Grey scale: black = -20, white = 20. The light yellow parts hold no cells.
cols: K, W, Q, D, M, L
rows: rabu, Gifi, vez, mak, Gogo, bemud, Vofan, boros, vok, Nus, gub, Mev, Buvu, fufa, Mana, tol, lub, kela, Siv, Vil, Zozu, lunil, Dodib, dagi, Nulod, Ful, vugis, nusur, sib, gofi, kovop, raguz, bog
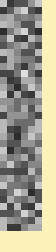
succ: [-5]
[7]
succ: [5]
[7]
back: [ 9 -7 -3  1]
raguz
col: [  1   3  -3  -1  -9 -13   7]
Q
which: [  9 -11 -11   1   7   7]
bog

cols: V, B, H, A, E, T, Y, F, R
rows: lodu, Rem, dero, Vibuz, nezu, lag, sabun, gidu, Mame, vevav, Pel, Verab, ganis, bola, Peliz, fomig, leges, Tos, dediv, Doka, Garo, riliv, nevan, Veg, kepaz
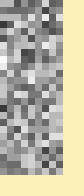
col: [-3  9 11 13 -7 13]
H
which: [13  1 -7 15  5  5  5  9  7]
dediv
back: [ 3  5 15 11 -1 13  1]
Garo
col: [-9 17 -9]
Y

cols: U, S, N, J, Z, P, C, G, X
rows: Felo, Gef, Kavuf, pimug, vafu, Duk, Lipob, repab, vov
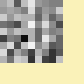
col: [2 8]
P
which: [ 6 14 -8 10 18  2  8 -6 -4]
Lipob
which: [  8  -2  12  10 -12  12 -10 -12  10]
vov
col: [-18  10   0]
J
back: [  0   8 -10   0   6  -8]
repab

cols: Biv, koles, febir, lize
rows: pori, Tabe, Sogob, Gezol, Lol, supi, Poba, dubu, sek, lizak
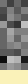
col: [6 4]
koles
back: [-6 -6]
dubu
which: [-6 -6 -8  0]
dubu

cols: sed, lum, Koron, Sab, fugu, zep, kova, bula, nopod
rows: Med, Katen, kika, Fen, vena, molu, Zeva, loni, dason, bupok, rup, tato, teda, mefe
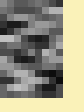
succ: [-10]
[-16]
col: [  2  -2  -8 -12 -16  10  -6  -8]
sed

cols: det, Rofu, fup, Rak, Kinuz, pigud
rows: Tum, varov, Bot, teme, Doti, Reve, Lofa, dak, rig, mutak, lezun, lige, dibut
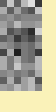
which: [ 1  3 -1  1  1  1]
Bot
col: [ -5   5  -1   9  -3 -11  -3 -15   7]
fup
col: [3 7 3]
Rofu
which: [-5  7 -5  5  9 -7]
lige

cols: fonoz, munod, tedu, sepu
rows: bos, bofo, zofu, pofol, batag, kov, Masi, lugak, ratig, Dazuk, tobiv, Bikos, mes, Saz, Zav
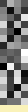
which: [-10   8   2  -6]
bos
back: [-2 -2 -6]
Zav
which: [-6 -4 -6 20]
lugak

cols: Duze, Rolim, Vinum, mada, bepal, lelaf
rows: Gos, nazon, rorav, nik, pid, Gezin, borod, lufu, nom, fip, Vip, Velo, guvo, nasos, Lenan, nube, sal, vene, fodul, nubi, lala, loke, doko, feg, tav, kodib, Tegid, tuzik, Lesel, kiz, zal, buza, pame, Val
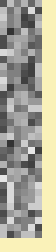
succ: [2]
[4]
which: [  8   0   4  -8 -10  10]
nik
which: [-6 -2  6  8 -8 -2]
vene

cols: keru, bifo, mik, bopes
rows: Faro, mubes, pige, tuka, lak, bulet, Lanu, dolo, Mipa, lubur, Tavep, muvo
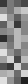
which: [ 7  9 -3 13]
Tavep
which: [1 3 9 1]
lak

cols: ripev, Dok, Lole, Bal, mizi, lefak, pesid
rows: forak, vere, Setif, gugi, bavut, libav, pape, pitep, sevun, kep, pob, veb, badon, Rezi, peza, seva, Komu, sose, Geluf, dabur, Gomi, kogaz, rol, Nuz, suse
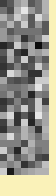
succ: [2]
[-12]
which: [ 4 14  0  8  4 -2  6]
dabur
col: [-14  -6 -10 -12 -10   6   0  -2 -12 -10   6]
ripev
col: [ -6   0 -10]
Dok
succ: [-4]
[0]
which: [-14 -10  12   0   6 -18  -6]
pape

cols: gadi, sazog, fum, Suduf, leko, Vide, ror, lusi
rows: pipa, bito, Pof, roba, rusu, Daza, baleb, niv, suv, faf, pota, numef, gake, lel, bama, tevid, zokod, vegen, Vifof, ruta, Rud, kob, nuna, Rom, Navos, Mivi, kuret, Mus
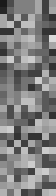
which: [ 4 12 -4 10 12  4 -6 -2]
suv
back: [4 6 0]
lel
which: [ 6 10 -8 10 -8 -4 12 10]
kob
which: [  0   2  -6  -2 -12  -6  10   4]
gake
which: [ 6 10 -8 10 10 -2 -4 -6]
roba

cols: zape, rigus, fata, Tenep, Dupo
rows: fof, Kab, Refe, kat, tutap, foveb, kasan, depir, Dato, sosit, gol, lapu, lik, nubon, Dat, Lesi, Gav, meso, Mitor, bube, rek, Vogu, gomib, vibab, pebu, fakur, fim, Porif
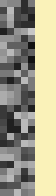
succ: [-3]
[-13]
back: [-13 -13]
kat

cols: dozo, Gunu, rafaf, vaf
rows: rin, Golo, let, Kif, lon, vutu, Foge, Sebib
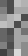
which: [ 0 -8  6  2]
Foge
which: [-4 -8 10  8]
rin
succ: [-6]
[6]

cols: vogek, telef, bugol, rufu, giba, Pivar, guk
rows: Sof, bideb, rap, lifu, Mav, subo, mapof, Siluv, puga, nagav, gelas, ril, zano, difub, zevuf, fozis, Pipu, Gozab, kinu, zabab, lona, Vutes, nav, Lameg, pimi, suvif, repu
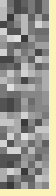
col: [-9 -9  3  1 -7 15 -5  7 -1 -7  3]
bugol
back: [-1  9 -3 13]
Vutes
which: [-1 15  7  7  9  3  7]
zano

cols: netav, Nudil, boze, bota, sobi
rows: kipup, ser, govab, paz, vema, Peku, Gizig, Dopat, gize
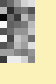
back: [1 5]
Dopat
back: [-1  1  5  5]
Dopat
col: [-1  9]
bota
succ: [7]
[-3]
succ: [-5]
[-3]
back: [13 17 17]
gize

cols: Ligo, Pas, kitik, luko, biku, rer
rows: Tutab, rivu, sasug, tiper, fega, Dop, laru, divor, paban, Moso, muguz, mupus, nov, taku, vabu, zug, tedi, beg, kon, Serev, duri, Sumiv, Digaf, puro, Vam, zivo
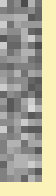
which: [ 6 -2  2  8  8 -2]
divor
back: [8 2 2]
fega
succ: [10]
[6]

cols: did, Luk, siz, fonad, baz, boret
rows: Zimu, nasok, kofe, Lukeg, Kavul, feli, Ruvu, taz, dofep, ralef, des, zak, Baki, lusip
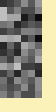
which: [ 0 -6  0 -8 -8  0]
lusip
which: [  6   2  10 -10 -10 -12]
ralef
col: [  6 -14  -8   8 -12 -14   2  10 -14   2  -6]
siz

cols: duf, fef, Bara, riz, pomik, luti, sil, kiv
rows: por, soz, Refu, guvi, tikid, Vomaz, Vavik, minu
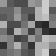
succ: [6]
[-12]
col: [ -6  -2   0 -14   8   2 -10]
kiv

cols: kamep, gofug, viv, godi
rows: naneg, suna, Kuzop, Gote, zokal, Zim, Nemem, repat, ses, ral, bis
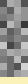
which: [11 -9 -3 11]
Nemem
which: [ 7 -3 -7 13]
ral

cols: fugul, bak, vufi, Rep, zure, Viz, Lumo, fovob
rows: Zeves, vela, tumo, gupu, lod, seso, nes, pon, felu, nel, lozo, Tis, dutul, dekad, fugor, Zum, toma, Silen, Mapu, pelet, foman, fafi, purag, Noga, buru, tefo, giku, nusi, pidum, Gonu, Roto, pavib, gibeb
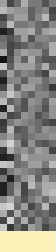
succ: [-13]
[-3]
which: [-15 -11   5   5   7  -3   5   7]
lod
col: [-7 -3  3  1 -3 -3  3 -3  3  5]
vufi

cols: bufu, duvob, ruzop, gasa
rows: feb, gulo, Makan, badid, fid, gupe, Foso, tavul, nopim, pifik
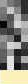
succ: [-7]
[9]
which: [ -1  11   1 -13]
gulo
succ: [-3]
[-7]
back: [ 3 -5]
tavul
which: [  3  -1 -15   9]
gupe
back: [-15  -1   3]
gupe

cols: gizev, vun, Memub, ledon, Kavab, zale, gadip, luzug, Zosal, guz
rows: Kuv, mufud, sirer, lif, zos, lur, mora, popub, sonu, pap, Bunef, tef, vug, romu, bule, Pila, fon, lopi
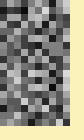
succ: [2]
[-6]
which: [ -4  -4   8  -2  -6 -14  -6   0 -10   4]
zos
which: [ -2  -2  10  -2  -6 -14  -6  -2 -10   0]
fon
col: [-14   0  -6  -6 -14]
Zosal
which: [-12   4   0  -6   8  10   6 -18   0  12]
vug
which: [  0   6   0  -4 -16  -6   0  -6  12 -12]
lopi

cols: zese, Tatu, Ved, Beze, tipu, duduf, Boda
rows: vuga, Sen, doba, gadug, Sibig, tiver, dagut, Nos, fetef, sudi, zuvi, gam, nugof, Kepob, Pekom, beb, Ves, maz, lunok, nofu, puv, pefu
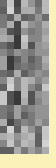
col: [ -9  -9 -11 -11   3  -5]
Ved
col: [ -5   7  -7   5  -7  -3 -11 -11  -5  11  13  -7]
Tatu
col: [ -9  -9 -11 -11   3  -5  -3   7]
Ved
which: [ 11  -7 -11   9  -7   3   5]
Kepob
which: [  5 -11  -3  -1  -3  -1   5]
sudi

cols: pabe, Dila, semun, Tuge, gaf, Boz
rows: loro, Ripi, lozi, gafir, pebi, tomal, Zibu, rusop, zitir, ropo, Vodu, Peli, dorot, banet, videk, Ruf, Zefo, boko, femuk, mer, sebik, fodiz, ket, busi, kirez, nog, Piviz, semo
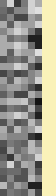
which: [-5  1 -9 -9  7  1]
banet
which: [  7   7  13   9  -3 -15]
Zibu
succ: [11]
[-3]
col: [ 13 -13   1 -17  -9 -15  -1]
Boz
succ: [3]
[-7]
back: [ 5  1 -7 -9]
Vodu

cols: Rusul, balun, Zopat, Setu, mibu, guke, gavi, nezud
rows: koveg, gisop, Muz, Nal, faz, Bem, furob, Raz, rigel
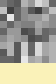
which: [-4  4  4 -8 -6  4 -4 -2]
faz
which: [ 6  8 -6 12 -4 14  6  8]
furob
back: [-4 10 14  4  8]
koveg
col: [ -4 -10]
balun
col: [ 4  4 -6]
Zopat

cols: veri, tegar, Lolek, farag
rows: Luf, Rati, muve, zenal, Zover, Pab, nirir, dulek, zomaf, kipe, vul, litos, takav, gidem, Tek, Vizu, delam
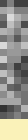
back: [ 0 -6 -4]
takav
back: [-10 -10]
Luf
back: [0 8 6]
Rati
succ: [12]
[2]
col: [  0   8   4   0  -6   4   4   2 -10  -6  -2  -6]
Lolek

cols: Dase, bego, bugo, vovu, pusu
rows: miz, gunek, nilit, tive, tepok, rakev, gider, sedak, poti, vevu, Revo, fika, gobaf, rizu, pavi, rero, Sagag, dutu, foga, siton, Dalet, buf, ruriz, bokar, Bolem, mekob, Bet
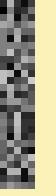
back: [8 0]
gobaf
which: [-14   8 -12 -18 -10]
miz
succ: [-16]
[8]
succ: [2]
[-8]
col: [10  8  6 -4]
bugo
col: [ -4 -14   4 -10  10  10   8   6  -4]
bugo
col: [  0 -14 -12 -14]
pusu

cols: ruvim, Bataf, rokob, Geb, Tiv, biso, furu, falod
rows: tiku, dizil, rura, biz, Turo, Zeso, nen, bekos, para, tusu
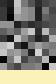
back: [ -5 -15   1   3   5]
rura
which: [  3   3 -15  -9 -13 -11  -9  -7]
biz
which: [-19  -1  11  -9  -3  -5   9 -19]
para
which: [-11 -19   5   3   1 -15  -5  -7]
rura
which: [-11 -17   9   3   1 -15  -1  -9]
dizil
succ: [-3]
[-5]

